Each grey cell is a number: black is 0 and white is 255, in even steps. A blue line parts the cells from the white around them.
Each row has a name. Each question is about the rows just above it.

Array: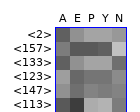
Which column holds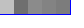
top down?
N
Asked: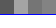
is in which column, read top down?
P
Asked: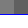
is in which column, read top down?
A
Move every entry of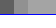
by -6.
[ 90 139 158 158]

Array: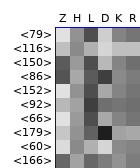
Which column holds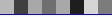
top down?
D
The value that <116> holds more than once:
[191]
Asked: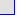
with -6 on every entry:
[219]
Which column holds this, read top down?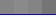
K
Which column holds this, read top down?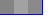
K
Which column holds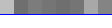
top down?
R

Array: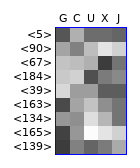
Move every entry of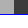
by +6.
[182  66]
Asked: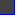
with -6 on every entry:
[60]

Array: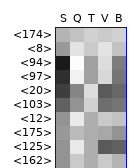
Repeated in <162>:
[202]
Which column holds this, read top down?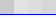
V
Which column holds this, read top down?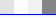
Q
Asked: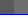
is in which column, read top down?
V

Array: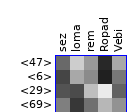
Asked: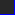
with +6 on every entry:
[46]
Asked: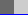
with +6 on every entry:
[111 211]
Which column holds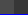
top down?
loma
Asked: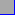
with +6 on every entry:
[174]
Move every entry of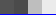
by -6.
[ 77  69 184 229]
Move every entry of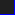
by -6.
[26]

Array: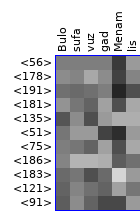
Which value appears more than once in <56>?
[126]
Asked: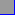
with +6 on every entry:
[160]
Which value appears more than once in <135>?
[174]
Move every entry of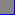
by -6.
[126]
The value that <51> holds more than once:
[154]
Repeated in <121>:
[99]
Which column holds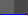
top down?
gad

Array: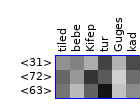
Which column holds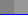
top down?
bebe
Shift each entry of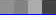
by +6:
[151 137 178  73]

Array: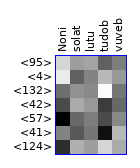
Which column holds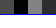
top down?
Noni
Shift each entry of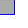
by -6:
[164]

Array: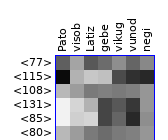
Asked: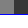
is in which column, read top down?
vunod
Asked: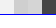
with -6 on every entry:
[236 201 207  63]
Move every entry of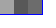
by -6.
[158  82 102]

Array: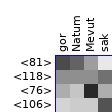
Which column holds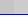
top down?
Natum
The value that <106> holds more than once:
[204]
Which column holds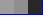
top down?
Mevut
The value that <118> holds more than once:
[143]

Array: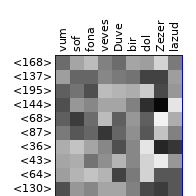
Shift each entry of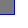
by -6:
[116]
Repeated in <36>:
[135]
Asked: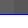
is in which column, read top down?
dol

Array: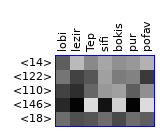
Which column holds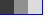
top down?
pofav
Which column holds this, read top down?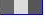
Tep
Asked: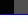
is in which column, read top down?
lezir
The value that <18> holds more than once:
[109]
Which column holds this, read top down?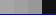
sifi

